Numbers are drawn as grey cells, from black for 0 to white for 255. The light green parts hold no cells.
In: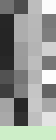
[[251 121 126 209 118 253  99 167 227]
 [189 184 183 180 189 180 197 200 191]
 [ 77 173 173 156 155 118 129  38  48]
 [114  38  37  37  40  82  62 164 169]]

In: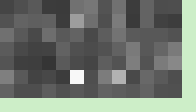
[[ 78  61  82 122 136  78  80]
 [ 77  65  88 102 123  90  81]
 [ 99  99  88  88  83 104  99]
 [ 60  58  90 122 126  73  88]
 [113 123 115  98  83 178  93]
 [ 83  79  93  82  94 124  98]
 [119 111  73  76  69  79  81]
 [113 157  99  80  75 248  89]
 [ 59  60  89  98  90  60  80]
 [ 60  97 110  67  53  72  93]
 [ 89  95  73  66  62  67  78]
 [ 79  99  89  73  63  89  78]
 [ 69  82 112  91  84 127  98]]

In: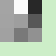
[[ 40  87 145]
 [251 158 121]
 [164 163 161]]

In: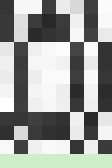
[[251 248 234  51  51  55  44  49 230 245  58]
 [ 63  55  65 250 234 249 242 239  42  56 239]
 [216 240 247  68  57  61  43  55 240 235  52]
 [235  59  57 252 241 250 237 239  50  46 246]
 [ 61  40  51 248 246 250 248 246  57  49 249]
 [247  59  43 239 246 237 244 239  64  58 240]
 [247 222 220  67  60  63  60  61  54 217  63]
 [ 53  57  57 231 239 235 244 255  56  48 248]]

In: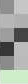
[[198 176  68 187 186]
 [143 183 157  54 138]]

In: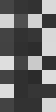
[[217  50 216 217  49 220  54 215]
 [ 50 210  54  45 202  43  54  50]
 [ 53  80  50  48  68  48  48  50]
 [ 69 212  67  66 222  67 220  67]]

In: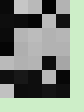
[[179  18 182 178 166   7  15]
 [  2 187 178 178  12 184  20]
 [185   6 188 184 180  14  14]
 [198  12 181 175 177  24  13]
 [ 10  14  11   5 186  15 193]]

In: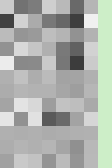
[[181 240 178 210 203 176 182 169 214 177 184 185]
 [105  62 146  97  60 164 158 190 163 176 144 149]
 [185 103 180 121 119 163 166 194 106 174 165 187]
 [207 120 190 176 202 187 178 157  90 172 181 148]
 [124 171 154 197 138 173 178 216 225 176 176 194]
 [114 210 149 216 137 193 181 227 145 174 180 201]
 [203  65 187 146 236 176 172 164 229 176 173 161]]
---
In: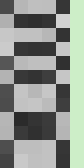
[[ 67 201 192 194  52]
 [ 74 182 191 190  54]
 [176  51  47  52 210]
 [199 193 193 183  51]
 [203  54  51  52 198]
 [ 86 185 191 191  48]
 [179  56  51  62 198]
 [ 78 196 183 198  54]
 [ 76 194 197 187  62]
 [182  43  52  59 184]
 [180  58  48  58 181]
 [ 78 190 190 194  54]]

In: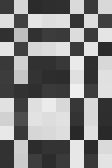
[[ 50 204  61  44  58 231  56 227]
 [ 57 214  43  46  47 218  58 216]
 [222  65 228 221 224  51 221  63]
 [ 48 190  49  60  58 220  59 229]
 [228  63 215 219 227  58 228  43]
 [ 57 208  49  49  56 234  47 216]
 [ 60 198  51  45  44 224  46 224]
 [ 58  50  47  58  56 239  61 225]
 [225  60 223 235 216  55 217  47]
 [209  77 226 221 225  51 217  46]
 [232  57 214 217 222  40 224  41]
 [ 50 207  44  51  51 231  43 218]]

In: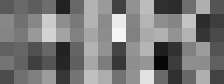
[[ 76 112 128 156  54 116 191 173 114 146 225 105  48 104 175  66]
 [ 89 105  93 109  33 103 178 154  65 146 188  47  44 110 175  84]
 [135 113 135 204 142 121 179 138 235 132 180 142 133 196  44  61]
 [133 121 153 211 163 129 165 141 245 129 170 177 147 178  53  74]
 [ 96 102  80 103  34 100 179 146  68 148 180  31  49 129 156  84]
 [116  98  63  84  38  95 167 125  55 142 149   8  60 142 141  96]]

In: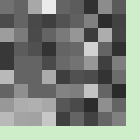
[[185 164 162 199  63 100  66 101 128]
 [113 100 168 234 100  92  49 140  90]
 [ 75 100  73  63  82  96 128  45  66]
 [157 123  74 100 122 150  60 173  68]
 [ 56  92  80  51 100 104 210 100  48]
 [ 56 100 100  74 105 115 151  63 126]
 [185 100 100 171  62  81  76  51 108]
 [100 143 100 100 131 126 195 100  42]
 [152 173 176 168  87  74  44 143 100]]

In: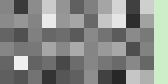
[[ 95  84 115  52  86  96 142  65  39 198 176]
 [133  58 140 203 148  96 128 165 212  64 207]
 [138 150 132 234 151 166 104 198 229  45 162]
 [100  80 128 103 109  90 137 115  91 138 121]
 [134 118 120 166 136 170 133 153 168  78 130]
 [101 239  99 110  72 108 134 118 106 136 103]]

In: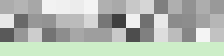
[[ 89 151 205 115 141 167 158 158 201  77 128 221 188 134 244 194]
 [172 180 167 242 240 236 244 176 169 200 214 127 175 146 173 153]
 [231 105 151 147 186 187 214 118  63 240 112 232 139 141 162 182]]
